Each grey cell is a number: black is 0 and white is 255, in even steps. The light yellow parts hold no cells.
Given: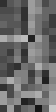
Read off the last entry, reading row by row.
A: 199
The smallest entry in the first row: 48
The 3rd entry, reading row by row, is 102
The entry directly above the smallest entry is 129
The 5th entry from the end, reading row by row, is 102
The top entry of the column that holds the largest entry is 102
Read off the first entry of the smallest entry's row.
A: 60
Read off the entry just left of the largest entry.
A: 102
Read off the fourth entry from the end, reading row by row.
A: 114
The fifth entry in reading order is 157
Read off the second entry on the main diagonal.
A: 75
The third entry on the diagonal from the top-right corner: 114
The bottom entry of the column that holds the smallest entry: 21
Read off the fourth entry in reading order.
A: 75
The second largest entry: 187

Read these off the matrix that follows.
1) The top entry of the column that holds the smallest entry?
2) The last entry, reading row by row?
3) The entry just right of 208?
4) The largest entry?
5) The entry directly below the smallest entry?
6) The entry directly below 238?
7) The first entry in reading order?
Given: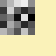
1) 141
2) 98
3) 98
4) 238
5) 82
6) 42
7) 141

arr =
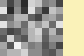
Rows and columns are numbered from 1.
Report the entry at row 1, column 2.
69
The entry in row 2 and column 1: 226
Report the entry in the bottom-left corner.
152
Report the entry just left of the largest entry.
85
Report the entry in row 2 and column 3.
140
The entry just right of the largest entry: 166
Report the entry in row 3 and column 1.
97
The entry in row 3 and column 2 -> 109
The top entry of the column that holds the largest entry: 124
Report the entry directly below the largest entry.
182
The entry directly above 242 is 109
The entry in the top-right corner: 69
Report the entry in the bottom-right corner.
140
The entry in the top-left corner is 152

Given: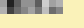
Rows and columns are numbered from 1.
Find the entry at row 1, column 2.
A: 34
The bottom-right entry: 134
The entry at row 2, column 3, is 108
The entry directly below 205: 190

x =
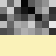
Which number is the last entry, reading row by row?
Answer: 48
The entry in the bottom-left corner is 76
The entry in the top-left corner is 205
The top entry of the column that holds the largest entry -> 205
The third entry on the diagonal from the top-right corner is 20
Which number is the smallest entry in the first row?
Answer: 5
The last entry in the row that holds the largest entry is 231

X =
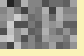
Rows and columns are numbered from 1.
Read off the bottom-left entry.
120
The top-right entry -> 160
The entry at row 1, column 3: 81
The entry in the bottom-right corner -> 146
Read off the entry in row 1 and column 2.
36
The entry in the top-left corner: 176
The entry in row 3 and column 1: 146
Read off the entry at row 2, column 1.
132
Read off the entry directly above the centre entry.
120
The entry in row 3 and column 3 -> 205
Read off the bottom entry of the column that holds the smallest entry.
67
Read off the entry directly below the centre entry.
108

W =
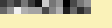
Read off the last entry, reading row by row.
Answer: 89
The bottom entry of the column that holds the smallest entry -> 30
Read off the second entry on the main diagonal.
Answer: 148
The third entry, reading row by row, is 57
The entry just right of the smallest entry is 73
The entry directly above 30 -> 0
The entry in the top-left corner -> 57
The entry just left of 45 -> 103

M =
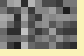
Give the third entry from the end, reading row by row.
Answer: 74
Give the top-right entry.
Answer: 119
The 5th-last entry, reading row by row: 88
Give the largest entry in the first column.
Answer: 170
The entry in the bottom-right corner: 45
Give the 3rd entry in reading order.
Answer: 170
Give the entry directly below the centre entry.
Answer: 58
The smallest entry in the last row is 29
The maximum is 194
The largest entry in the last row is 182
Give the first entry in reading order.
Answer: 88
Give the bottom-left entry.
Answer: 146
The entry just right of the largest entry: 104
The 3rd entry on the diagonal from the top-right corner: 146
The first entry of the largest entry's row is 104
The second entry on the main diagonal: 74
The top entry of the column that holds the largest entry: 45

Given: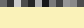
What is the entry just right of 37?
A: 176
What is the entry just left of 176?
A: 37

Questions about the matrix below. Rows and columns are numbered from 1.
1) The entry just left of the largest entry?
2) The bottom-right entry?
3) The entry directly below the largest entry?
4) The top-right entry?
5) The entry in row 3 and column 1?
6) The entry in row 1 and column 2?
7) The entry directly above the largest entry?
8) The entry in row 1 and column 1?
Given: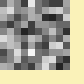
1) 134
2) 104
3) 118
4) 163
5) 175
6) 175
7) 163
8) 104

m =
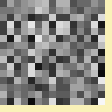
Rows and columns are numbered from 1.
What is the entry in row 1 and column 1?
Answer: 80
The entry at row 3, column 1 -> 133
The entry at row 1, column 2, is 162
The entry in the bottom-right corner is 247
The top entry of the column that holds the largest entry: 117
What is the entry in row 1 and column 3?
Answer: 117
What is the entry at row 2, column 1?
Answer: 117
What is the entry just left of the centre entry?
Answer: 133
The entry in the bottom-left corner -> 133
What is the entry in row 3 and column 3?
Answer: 162
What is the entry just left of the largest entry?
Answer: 38
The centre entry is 50

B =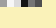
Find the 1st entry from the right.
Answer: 79
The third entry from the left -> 220
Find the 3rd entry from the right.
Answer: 19

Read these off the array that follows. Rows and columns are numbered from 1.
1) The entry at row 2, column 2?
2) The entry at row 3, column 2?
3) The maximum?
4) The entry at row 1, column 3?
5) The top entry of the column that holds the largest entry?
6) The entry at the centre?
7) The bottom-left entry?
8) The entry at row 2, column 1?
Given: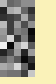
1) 170
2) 62
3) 241
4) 115
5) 185
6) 50
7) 127
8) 36

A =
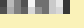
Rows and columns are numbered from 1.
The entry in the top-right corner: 54
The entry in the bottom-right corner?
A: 54
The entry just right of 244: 112
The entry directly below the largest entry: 215
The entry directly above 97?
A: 81
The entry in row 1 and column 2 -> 186
